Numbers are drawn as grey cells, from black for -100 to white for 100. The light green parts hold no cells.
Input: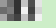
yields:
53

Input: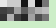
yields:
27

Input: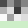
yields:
27

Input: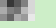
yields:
34

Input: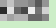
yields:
-19

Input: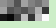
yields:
-59
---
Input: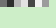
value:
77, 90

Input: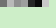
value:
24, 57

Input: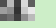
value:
-61, 81

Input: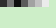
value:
-29, 84

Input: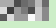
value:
-4, 96

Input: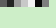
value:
57, 90

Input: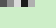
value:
71, 71

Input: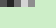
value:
-11, 66

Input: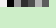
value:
-63, 90
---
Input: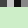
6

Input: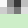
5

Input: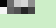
-46

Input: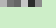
-10

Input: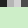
42

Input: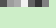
-23

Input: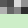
-31

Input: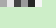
21

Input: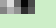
-42
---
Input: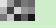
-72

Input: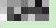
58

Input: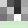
15

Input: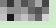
22

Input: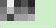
25

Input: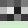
-67

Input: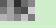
7

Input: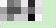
60
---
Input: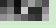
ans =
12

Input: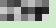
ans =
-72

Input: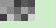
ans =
-7

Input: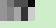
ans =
60

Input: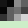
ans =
-48

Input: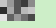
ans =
55

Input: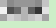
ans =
77

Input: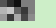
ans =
-1

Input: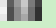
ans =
-62
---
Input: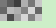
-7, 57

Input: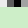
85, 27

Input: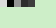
71, -52

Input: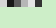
67, -60

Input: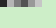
-70, 55

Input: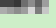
-48, 55

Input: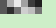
-32, -10

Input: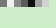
-7, 65

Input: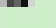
45, 66
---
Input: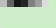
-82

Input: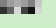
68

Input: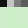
-4

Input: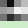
-31

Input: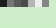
-30

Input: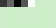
-94
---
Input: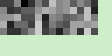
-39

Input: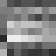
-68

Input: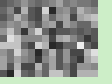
40

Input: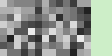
37

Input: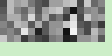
-30

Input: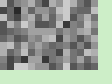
-20

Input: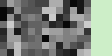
49

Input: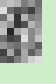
73
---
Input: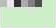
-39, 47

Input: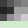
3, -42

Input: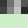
-34, -47

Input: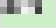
-16, 18

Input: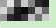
-81, 16

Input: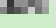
36, 3
